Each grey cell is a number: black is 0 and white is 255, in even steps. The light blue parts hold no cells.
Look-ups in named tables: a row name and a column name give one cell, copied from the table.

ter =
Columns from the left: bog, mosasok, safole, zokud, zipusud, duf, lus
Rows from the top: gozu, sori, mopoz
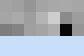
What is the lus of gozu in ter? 166
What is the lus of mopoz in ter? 149
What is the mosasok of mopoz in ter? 132
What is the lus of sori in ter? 157
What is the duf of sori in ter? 139
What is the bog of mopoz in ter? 125
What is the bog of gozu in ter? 163
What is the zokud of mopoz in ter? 164
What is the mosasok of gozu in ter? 160
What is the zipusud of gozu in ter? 168
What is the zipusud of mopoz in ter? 174
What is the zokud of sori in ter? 180
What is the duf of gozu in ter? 169
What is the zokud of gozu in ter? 164
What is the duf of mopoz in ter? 7
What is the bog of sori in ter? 165
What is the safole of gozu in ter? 149
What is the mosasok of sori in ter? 170
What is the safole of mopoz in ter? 160

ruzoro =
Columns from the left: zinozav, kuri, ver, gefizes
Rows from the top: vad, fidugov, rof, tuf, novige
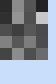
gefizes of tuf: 76
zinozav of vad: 43
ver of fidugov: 80
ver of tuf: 125
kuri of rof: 63
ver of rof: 88
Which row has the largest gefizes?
fidugov

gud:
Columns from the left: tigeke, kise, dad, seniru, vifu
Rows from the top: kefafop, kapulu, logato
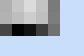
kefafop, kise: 198
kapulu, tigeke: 178
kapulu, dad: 205
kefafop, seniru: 195
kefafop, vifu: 122
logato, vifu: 113
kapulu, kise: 190
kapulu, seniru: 191
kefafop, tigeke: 176
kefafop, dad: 219
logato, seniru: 61
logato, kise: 4
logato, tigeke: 69
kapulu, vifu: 125
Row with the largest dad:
kefafop

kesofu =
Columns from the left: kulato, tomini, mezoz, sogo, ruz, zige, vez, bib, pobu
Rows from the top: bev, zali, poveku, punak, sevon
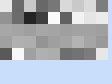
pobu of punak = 153
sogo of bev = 104
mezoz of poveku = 159
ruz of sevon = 173
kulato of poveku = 167
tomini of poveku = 164
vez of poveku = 162
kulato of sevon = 89
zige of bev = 217
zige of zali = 97
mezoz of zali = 36
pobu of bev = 125
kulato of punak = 160
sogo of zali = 62
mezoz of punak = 174
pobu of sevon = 231
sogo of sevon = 176
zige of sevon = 110
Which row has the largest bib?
zali

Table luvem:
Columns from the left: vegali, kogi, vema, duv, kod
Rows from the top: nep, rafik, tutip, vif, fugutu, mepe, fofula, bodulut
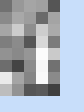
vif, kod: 123
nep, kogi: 152
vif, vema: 86
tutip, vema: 142
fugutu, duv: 252
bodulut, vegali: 189
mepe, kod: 113
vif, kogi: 139
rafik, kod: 164
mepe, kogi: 68
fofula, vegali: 234
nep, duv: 160
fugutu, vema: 150

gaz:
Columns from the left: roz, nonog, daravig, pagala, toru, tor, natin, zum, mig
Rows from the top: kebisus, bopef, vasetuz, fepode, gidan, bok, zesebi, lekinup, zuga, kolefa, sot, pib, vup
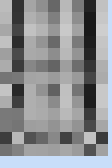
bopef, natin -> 142
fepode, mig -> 197
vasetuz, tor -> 201
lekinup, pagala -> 146
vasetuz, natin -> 162
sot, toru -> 147
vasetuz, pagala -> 180
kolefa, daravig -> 175
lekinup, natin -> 116
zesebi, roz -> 117
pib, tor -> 65
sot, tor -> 166
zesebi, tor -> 172
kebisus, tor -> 184
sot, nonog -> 117
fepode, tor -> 189
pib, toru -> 136
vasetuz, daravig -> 193
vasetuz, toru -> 151
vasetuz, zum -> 25

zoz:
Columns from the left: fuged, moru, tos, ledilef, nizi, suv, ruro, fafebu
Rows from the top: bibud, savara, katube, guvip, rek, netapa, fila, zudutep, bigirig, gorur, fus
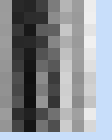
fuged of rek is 153
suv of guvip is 174
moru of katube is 56
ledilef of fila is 140
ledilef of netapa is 105
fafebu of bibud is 237
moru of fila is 79
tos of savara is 45
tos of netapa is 22
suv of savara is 164
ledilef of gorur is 72
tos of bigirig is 16
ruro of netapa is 157
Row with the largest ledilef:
bigirig

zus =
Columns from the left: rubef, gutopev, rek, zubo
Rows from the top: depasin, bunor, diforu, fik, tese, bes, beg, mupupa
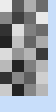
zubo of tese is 58
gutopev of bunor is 63
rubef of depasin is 236
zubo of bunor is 232
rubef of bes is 185
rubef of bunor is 135
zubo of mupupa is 182
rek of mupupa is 134
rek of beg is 94
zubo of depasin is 107
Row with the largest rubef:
depasin

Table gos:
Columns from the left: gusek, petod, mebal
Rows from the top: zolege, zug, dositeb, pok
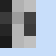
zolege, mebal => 190
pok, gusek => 26
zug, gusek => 59
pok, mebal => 192
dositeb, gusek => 38
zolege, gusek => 32
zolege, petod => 177
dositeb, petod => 181

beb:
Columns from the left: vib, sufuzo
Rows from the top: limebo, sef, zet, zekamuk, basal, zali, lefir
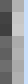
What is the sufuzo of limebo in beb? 177
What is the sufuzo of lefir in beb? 176
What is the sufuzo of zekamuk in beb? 171
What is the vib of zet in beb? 63
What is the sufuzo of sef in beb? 198
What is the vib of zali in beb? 110
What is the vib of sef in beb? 67
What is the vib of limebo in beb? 95
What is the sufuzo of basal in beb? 177
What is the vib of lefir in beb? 96
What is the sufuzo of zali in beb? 169
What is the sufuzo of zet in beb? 202
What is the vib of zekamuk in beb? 105
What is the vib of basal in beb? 96

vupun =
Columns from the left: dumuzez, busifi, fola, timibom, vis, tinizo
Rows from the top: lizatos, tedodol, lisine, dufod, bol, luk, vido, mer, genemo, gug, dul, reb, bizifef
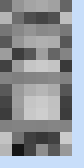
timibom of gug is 206
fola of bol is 87
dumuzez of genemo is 69
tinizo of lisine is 120
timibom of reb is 55
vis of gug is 194
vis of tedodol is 80
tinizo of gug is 60
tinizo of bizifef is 152

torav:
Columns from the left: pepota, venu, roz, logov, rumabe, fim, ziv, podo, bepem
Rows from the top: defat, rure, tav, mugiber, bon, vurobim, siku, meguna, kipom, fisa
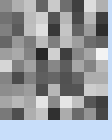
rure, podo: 182
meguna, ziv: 84
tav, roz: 191
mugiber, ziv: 158
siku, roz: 129
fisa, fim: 172
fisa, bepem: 71
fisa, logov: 195
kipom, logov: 228
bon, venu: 170

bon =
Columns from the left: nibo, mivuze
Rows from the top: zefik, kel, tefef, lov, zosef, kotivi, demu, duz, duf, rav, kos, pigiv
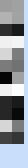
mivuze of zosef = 124
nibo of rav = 38
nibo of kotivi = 123
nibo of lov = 240
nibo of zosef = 214
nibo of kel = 178
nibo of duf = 38
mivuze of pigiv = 53
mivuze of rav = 9
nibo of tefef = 45
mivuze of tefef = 26
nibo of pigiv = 66
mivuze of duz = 252
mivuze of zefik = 161
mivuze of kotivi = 114
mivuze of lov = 244
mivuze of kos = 123
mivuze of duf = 26
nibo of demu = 5

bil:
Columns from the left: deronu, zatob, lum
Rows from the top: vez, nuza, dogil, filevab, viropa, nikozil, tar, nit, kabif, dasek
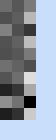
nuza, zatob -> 94
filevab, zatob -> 97
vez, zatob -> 87
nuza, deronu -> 80
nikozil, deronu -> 112
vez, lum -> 122
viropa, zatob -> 87
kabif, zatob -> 114
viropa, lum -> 122
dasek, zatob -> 49
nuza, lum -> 183
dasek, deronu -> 30
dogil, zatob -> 79

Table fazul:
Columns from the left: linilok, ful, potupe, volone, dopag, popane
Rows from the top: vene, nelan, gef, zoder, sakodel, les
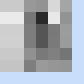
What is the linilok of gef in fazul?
207
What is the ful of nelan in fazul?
234
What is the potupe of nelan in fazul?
119
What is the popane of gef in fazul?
156
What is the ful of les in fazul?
196
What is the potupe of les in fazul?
126
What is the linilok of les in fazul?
196
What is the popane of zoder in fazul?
155
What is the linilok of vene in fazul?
202
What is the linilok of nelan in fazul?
234
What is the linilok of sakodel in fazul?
201
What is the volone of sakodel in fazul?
121
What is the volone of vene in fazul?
147
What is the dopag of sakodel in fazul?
128
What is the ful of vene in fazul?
202
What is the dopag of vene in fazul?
216
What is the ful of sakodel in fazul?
201
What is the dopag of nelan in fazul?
232
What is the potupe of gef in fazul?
125
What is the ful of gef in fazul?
207

